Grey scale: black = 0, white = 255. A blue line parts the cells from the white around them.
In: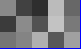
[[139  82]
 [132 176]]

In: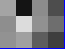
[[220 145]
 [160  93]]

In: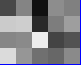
[[206  41]
 [138 237]]

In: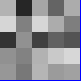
[[128 214]
 [145  64]]

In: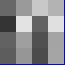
[[227  98]
 [159  80]]

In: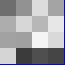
[[215 183]
 [160 244]]

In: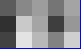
[[201 165]
 [227 184]]

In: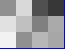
[[192 128]
 [144 183]]
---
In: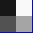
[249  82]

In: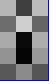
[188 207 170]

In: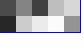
[215 251]

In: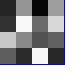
[158 107 137  94]

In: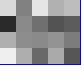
[189  83 138 174]

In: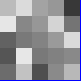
[ 56 212 131 231 108]

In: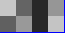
[150  40]

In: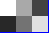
[ 67 115]
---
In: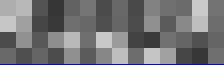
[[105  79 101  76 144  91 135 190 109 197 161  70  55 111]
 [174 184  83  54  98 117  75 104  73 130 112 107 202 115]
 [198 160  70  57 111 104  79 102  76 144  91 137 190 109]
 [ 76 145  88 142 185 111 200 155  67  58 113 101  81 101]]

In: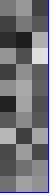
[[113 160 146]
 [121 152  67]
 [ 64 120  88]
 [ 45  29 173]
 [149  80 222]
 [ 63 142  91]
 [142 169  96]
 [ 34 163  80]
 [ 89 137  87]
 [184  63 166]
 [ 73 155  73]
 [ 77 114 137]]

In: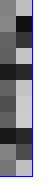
[[119 192]
 [130 189]
 [134  16]
 [ 98  54]
 [ 96 196]
 [ 28  41]
 [ 99 194]
 [ 79 202]
 [ 96 205]
 [ 24  41]
 [131  76]]

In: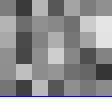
[[117  63 185  85 143 120 140]
 [124  58 181  87 163 124 145]
 [180 108 145 136 111 204 228]
 [168  75 131 174 118 163 227]
 [144  71 143 206 134  79 132]
 [142 192 141 149 112 102  53]]

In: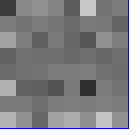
[[178 144 102 161 172 142 196 144]
 [ 60 137 146 132  91 201 116 124]
 [123 115 123 118 106 121 120 101]
 [161 126  97 121 103  85 144 125]
 [ 99 114 112 112 104 112 102 110]
 [107 113 116 124 123 125 113 108]
 [177  98  96  84 121  47 123 115]
 [122 122 110 123 126 123 128 124]]

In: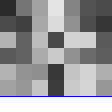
[[163 152 195  60 202 214 152]
 [ 43 117 163 228 132  84  74]
 [ 75  65 169 220 146  78  53]
 [179  99 187  73 210 208  90]
 [ 90  99 170 203 145 106  94]
 [180 148 143  56 197 211 175]]

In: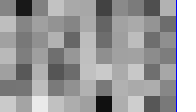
[[202 164 234 193 173 160  16 174 206  87 121]
 [132  24 129 194 169 167  66 138 123  79 178]
 [190 133 160 147 133 170 100 162 170 148 109]
 [161 120 144 178 102 189 109 159 189 110 143]
 [185 126 159 111 151 191 143 161 162 140 125]
 [160  88 177  85 108 193 202 171 200 111 167]
 [116 117 189 122 145 178 121 177 170 173 135]]
